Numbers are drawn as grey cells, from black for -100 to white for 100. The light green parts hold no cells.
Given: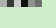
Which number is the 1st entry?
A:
37
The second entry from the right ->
14
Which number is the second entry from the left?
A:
-56
